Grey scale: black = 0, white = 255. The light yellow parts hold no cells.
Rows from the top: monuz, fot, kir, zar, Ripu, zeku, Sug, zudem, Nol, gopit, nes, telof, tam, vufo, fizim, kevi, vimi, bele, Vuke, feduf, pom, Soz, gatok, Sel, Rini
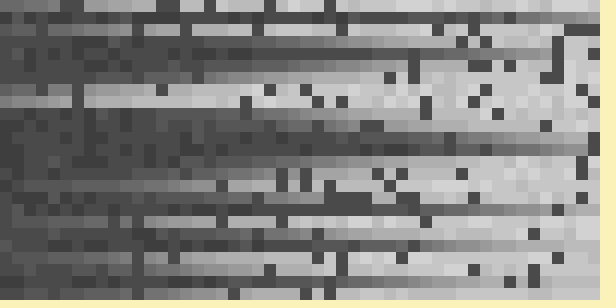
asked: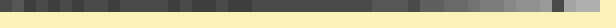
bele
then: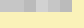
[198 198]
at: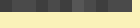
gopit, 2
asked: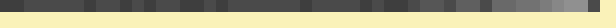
tam
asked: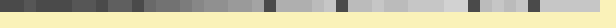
gatok
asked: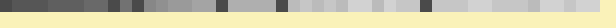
Vuke
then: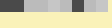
[198 198]

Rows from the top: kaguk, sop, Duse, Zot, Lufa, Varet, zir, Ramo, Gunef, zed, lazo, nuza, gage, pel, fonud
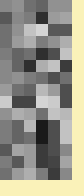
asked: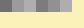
Zot

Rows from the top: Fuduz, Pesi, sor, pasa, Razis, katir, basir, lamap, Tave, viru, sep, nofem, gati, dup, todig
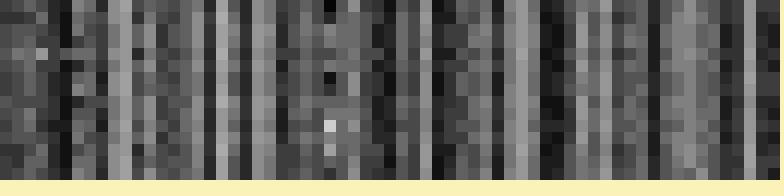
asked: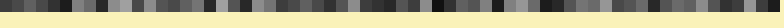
todig
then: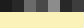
[ 61 106]
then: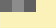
[84 50]
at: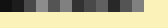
Pesi, 45
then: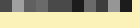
[28 84]
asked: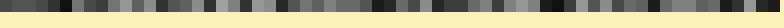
sor

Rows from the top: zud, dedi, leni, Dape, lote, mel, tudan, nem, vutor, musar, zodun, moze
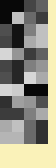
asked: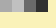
zodun
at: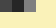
mel, 0
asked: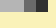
moze
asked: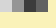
lote

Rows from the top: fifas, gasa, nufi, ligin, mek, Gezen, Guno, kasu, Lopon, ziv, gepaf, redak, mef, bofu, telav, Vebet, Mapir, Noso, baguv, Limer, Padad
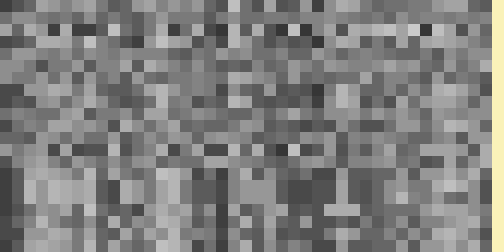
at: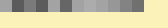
ligin, 29
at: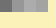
Noso, 34
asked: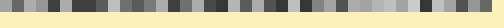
nufi
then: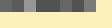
[ 91 112]
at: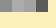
ligin, 27
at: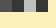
nufi, 22

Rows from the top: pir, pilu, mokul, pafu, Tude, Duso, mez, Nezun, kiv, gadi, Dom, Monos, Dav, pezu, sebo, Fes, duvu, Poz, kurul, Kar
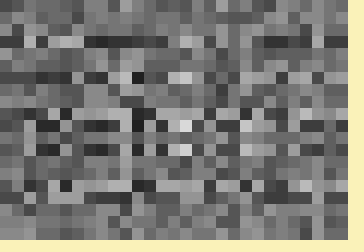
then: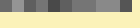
[127 106]
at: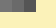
Duso, 16
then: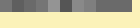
[127 137]
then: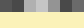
[ 73 167]
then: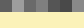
[127 106]
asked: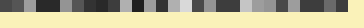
Dom
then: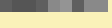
[117 137]

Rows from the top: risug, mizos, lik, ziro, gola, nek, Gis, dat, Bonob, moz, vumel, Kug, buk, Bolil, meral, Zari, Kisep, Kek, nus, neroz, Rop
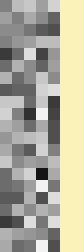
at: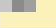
Bolil, 0
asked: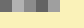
nek
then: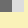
[ 67 150]
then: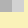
[ 20 169]
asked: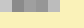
Bolil
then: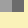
[169  79]

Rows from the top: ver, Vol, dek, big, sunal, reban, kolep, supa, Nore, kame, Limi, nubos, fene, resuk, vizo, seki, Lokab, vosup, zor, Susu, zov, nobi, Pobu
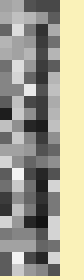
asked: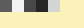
nobi
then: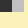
[121  38]
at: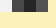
vizo, 1
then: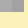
[181  72]

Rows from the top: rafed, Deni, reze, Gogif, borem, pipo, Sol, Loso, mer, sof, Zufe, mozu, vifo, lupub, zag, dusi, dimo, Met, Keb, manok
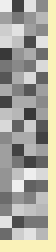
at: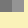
Deni, 1
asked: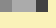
mozu
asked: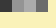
borem
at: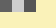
Zufe, 1
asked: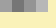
Deni
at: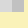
Gogif, 0
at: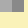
mer, 2

